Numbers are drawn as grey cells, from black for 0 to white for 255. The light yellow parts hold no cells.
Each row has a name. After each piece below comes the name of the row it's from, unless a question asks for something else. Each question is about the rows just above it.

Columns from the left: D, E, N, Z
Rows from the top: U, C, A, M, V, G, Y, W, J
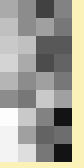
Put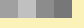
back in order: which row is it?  C
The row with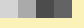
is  M
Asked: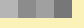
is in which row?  V

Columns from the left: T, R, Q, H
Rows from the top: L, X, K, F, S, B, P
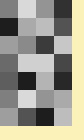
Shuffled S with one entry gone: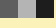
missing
[40]
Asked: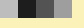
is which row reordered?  P
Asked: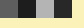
S

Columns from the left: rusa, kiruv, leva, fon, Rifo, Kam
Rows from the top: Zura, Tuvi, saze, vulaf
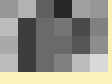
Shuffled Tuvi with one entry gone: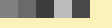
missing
[117]
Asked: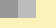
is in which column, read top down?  rusa
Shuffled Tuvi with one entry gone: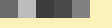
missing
[117]
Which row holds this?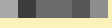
saze
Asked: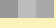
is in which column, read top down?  rusa
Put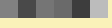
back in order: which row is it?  Tuvi
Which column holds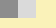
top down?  Kam

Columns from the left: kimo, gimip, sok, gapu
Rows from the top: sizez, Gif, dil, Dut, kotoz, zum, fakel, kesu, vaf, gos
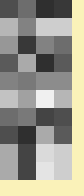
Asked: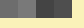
fakel
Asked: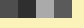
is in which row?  kesu
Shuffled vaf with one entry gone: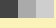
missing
[218]
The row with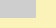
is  Gif
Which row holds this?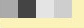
gos
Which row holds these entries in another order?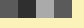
Dut

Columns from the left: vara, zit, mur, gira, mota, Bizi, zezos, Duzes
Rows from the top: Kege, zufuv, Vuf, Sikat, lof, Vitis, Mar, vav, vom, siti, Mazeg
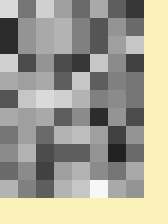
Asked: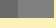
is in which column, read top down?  mota
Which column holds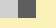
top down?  gira
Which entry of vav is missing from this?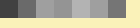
[189]
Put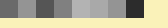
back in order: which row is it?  zufuv

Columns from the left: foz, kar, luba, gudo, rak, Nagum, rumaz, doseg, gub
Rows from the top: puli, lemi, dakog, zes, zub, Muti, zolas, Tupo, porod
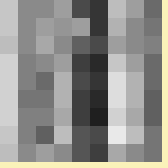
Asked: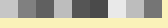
Tupo
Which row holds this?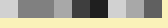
zolas
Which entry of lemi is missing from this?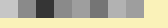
[149]

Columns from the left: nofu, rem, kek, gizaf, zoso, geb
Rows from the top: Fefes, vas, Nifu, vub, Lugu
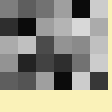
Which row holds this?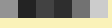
vub
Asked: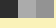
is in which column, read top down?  nofu
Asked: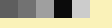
Fefes

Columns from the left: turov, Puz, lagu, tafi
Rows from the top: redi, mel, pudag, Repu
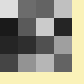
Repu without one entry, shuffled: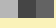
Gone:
[147]
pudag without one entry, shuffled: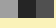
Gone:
[46]

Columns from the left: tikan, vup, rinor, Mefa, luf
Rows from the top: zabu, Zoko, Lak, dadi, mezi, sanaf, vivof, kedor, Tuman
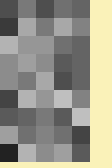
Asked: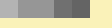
Lak
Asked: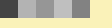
sanaf
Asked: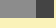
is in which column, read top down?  tikan
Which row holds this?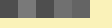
zabu

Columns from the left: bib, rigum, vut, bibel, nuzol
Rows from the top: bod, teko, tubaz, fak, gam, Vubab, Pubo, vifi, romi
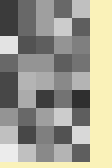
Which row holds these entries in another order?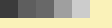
teko
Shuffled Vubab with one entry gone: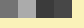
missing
[47]

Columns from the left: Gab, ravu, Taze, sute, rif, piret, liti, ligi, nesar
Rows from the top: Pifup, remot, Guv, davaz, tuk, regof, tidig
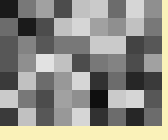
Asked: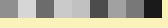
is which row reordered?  Pifup
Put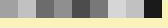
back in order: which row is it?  remot
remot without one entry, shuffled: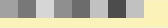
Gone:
[26]
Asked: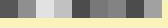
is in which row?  davaz
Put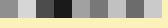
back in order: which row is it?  Pifup

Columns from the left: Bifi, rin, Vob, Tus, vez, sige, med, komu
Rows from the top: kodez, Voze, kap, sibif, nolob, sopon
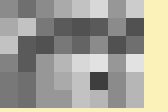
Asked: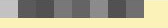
kap
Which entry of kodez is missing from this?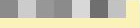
[170]
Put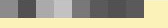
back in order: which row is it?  Voze
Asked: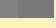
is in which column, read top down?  Bifi
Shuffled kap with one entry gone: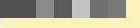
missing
[100]

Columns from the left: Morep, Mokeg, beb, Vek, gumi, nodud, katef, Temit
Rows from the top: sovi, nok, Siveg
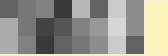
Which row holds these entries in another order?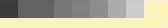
Siveg
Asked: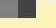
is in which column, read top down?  beb
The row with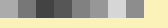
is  nok

